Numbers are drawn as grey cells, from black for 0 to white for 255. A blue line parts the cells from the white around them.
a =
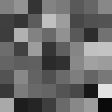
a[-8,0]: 129
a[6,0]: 56
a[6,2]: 105
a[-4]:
[100, 94, 96, 42, 48, 137, 161, 156]
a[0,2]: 52
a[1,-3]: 71
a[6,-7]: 123
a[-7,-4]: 157
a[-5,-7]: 65
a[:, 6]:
[102, 81, 45, 192, 161, 101, 23, 156]
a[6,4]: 84
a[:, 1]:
[147, 53, 177, 65, 94, 136, 123, 29]
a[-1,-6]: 37
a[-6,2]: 130
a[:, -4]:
[122, 157, 145, 95, 48, 106, 84, 106]
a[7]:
[169, 29, 37, 62, 106, 136, 156, 10]

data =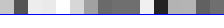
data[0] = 198
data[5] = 215
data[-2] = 97
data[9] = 111

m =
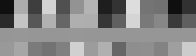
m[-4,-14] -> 16
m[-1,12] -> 159
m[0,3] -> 211
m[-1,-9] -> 208
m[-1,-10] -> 128
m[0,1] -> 172
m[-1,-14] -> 153
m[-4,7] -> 30
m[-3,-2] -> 58
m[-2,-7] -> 150
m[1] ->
[42, 196, 87, 177, 102, 175, 174, 54, 96, 213, 121, 135, 58, 95]
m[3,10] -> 143
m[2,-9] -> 151
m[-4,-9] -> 147
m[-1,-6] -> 102
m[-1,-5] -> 142
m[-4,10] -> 116
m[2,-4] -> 150
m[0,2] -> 62

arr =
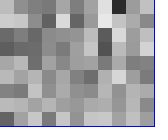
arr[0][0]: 189
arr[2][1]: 126
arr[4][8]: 170
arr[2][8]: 217
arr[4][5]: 158
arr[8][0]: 100
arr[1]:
[204, 199, 141, 97, 218, 101, 154, 232, 195, 171, 137]
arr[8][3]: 122
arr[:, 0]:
[189, 204, 106, 94, 167, 185, 130, 186, 100]
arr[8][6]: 197
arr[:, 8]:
[43, 195, 217, 186, 170, 214, 146, 150, 162]
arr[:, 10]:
[193, 137, 191, 211, 130, 123, 171, 138, 158]
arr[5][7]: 177
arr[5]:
[185, 163, 181, 138, 167, 129, 110, 177, 214, 158, 123]
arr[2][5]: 148
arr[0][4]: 166
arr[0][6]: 162
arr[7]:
[186, 181, 163, 181, 159, 152, 170, 174, 150, 183, 138]
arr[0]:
[189, 143, 127, 121, 166, 126, 162, 224, 43, 156, 193]
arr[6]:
[130, 123, 195, 144, 171, 144, 139, 182, 146, 180, 171]
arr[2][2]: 104

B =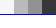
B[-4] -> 246
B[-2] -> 146
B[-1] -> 56

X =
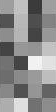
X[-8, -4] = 158
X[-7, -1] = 130
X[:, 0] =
[158, 83, 141, 68, 114, 109, 135, 173]
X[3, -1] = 194
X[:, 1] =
[193, 184, 181, 151, 69, 138, 82, 223]

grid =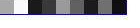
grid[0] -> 168
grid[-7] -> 26
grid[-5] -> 154

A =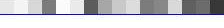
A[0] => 231
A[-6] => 124
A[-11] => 234
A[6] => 92
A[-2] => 108

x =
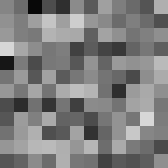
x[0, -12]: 133
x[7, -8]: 117
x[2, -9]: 179
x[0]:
[133, 108, 8, 77, 47, 139, 90, 160, 126, 106, 84, 175]
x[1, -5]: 137
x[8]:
[86, 156, 128, 170, 99, 102, 76, 118, 147, 118, 215, 124]
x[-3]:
[114, 154, 176, 79, 89, 163, 50, 101, 147, 200, 134, 128]
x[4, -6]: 147
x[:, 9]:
[106, 127, 116, 100, 145, 74, 155, 163, 118, 200, 122, 81]
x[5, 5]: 119
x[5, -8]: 91
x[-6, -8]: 171
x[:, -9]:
[77, 196, 179, 119, 120, 161, 116, 52, 170, 79, 186, 108]
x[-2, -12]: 150
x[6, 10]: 169
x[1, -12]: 145
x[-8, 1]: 123
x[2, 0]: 153
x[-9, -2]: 119
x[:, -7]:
[139, 206, 169, 65, 87, 119, 190, 63, 102, 163, 150, 119]
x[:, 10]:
[84, 107, 128, 119, 151, 142, 169, 171, 215, 134, 108, 93]
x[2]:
[153, 127, 121, 179, 171, 169, 96, 163, 144, 116, 128, 143]
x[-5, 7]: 137
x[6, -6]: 180
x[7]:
[76, 44, 113, 52, 117, 63, 139, 137, 115, 163, 171, 119]

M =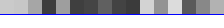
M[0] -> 202
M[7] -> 96
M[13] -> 90
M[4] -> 158
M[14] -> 136

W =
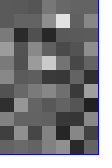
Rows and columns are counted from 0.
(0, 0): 90
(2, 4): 89
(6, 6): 159
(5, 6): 47
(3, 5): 83
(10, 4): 144
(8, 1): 99
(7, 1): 150
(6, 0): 82
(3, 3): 96
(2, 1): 42
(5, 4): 56
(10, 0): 99
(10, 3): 129
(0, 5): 99
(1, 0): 90
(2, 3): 39
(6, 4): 111
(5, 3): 58
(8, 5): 54
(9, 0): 63
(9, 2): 70
